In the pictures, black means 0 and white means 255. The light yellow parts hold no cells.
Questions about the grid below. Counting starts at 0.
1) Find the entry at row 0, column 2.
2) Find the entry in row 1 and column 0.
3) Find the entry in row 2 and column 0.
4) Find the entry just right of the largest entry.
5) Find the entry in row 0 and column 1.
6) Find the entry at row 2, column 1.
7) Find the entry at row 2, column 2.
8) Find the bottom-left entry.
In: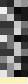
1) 174
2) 243
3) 146
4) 104
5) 38
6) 199
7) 38
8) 230

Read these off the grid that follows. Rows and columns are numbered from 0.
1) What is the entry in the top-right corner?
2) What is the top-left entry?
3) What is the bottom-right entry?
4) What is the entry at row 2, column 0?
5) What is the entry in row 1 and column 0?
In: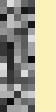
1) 80
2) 121
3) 67
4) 23
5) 136

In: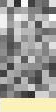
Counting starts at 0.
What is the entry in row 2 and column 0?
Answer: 240
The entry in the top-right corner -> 224
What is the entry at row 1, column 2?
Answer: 159
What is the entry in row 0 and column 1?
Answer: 210
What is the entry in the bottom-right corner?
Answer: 159
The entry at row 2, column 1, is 143
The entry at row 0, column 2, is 50
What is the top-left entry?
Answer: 117
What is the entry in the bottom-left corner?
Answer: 104
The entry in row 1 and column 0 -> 198
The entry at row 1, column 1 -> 104

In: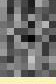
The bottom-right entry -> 85
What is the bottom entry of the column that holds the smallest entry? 57
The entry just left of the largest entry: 100
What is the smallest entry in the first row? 30
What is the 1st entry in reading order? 154
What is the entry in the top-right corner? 71
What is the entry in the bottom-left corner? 100
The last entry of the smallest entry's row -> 42
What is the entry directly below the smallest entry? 100
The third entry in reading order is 113
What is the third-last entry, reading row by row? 100
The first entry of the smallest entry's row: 113
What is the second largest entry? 180
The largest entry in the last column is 154
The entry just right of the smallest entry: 85
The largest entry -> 195
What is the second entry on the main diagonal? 42
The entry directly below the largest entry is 167
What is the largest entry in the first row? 167
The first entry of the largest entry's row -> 85

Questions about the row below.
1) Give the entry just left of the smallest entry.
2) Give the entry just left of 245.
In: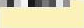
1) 245
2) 206

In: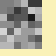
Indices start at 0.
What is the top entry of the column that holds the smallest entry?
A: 57
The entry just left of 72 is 182
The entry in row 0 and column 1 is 127
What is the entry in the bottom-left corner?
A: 182
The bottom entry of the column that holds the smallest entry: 169
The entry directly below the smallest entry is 99
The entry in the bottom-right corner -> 127
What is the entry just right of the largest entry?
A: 99
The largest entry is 212
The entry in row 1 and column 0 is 127
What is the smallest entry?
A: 26
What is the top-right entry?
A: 57
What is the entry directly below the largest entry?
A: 156
